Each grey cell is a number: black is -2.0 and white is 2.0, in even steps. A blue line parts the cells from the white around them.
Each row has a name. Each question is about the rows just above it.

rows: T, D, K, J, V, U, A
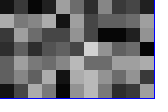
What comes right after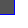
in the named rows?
[-0.5]
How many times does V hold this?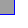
3

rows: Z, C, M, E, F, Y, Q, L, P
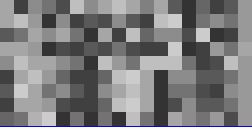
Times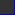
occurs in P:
4
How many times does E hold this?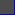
3
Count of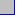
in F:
6
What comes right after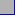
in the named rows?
[1.2]
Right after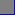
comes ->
[0.6]

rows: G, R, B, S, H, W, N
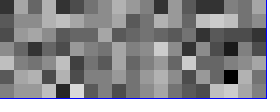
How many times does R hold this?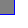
0
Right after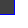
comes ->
[-0.2]

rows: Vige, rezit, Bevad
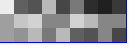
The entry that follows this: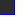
[-1.5]
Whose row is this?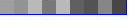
Bevad
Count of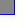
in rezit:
4
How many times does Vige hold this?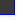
1
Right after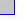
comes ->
[1.3]

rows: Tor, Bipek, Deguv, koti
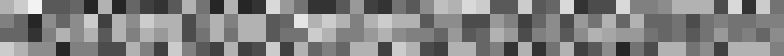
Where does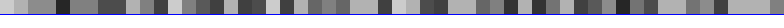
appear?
koti
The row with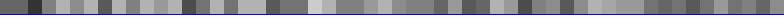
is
Deguv
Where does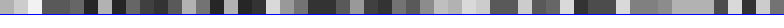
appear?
Tor
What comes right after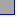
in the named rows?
[0.4]
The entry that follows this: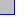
[0.8]
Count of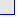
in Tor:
0

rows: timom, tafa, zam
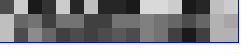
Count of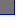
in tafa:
6
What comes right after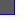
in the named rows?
[-0.8]
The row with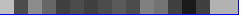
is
zam
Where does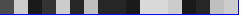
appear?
timom
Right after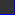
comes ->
[1.2]

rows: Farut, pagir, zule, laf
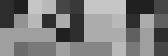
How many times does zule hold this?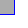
3
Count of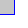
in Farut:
4
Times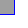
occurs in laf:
3
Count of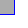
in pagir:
4
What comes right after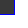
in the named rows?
[1.1]

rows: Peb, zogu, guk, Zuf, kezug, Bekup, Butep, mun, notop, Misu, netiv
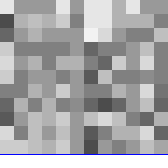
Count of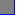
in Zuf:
7
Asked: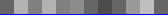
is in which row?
mun
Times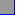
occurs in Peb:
6
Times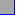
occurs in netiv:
1
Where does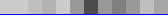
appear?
netiv
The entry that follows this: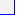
[1.4]
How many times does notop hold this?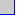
1

